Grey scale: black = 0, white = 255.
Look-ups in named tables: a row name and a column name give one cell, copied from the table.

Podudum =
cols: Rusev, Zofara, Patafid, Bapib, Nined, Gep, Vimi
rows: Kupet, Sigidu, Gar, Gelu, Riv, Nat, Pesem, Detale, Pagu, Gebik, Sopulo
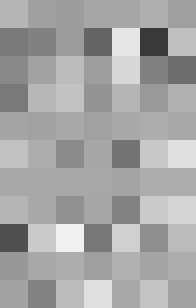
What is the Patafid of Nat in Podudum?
139
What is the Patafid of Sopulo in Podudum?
188
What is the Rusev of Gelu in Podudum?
121
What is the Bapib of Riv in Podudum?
161
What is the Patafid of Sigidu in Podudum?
155
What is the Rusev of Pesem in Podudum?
168
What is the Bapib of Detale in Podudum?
166
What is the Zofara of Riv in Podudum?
162
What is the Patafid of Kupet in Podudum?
156
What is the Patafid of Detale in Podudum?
145
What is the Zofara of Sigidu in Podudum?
129
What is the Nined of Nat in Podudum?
115
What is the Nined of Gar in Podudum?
216
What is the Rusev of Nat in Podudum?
193
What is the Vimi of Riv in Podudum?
168
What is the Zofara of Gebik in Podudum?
168
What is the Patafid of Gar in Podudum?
188
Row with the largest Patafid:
Pagu

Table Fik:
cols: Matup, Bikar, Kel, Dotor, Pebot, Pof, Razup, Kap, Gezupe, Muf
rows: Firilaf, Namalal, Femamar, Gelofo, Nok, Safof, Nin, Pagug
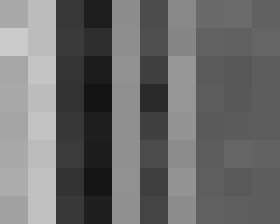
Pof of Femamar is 64
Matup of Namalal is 203
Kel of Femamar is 52
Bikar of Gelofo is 188
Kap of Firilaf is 106
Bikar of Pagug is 193
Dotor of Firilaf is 30
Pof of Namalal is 79
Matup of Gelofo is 169
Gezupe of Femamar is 87
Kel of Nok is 55
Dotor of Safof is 29
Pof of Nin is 63
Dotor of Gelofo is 20
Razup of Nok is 148
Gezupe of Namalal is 97
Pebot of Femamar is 145
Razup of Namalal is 134
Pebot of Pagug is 144
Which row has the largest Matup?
Namalal

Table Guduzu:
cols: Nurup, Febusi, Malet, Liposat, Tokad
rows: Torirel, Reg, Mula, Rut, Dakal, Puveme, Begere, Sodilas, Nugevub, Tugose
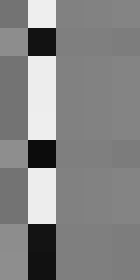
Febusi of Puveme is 12
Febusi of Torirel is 238
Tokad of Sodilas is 132
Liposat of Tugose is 127
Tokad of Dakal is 132
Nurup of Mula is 115
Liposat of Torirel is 130
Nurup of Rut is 115
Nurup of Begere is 115
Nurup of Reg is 141
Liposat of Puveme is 127
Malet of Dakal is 129

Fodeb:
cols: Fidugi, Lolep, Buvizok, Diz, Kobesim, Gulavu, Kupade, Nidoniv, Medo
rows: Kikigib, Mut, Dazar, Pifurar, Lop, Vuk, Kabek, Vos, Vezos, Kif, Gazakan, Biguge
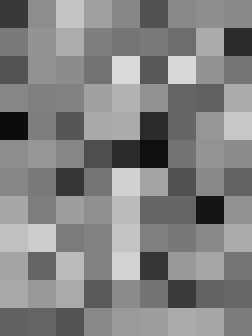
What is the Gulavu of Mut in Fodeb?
122
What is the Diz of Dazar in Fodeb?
115
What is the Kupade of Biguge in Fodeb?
170
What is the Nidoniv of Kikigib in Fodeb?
142
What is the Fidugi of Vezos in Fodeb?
192
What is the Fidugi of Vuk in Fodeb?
141
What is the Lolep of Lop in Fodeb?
126
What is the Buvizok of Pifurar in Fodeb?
131
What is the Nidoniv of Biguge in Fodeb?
166
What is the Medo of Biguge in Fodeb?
124
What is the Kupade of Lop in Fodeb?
102
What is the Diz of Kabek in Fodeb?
116
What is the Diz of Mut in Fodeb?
126
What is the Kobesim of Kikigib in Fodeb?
134

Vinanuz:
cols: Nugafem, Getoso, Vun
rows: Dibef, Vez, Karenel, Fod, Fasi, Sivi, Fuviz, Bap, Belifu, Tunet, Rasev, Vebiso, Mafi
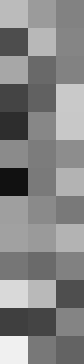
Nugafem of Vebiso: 63
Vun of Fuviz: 179
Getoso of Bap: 138
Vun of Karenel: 130
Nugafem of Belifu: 161
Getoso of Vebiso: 68
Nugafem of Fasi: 45
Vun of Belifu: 179

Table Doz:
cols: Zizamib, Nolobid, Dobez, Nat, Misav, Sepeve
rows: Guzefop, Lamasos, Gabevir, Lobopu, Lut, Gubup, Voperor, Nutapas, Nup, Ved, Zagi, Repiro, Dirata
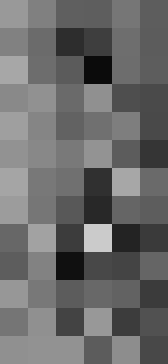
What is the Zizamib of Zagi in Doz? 151
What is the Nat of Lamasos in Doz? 62
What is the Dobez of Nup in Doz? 60
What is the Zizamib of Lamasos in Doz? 129
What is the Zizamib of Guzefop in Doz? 153
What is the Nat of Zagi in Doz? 104
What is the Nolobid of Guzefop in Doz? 128
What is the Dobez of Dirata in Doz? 146
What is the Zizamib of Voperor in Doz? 165
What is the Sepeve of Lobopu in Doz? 74
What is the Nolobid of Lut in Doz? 133
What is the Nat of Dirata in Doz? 92
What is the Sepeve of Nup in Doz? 58
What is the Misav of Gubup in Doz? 92
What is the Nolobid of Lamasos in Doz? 107
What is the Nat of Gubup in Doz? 147
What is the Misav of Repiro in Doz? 60

